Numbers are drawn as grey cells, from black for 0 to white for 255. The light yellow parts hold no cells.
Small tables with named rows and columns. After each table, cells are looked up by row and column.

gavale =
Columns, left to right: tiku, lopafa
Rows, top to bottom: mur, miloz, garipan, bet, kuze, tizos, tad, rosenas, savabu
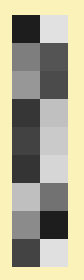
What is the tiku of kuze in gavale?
66
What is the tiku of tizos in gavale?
52
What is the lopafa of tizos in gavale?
214
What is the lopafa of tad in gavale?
114
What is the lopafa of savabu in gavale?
224
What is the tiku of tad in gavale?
191
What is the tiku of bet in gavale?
54
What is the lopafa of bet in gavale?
192
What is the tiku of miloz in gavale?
126
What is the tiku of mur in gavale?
29
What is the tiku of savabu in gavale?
67
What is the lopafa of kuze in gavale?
202
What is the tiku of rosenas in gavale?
139
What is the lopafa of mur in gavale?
225
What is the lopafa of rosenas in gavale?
29
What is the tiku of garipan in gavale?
151
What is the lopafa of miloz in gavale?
84
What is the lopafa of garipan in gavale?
75

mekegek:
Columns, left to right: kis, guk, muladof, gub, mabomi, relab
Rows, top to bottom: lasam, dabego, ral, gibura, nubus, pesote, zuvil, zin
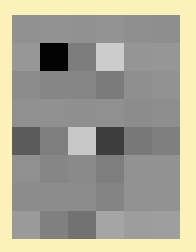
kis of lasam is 145
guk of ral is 133
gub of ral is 123
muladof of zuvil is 140
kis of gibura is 144
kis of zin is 154
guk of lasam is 146
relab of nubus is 127
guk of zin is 128
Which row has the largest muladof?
nubus

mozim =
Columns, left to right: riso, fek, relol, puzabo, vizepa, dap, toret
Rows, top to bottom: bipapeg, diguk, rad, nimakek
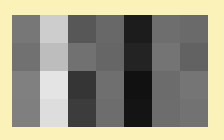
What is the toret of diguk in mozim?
98
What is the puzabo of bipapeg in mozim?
104
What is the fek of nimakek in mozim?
221
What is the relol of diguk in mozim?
113
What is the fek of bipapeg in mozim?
205
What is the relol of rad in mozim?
53
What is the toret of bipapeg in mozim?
106
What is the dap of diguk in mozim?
116
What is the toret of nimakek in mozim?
114
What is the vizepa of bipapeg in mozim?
28
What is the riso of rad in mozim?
128
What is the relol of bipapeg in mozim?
87
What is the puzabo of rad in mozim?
111

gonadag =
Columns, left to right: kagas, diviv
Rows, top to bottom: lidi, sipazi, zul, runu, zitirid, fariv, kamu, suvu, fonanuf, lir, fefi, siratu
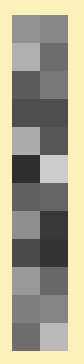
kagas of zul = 91
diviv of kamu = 101
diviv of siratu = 186
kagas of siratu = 109
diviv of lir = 104
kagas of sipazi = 176
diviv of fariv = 204
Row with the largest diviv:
fariv

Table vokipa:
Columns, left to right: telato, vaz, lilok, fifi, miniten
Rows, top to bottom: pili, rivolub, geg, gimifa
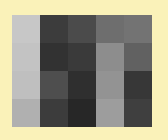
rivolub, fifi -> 141
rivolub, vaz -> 50
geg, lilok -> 47
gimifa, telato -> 176
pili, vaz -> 60
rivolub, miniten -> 97
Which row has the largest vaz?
geg

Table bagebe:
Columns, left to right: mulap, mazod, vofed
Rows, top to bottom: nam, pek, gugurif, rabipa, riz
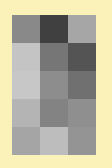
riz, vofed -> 148
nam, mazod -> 64
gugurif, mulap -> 199
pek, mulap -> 196
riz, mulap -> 165
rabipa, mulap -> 180
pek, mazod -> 118
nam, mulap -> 137
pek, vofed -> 84
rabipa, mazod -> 131
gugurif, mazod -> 141
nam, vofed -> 166
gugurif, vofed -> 112
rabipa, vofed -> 143
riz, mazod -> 189

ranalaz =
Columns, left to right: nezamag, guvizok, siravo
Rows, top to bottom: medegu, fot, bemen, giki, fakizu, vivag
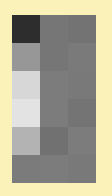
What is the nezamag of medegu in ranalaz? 45
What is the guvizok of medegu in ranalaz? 118
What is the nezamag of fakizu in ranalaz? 179
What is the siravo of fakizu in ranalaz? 124
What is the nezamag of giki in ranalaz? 227
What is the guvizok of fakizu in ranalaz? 113
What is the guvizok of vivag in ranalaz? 124
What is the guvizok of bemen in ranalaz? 124
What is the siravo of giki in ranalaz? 116
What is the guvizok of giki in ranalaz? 124
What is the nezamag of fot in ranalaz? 151
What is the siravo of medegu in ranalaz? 115
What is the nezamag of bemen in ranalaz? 215
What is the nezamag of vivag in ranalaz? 123

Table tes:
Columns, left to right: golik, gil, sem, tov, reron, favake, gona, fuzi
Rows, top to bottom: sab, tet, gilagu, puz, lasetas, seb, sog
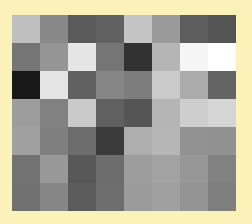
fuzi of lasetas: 145
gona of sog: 148
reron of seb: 157
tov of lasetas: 59
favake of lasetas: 182
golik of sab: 191
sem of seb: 88
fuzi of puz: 213

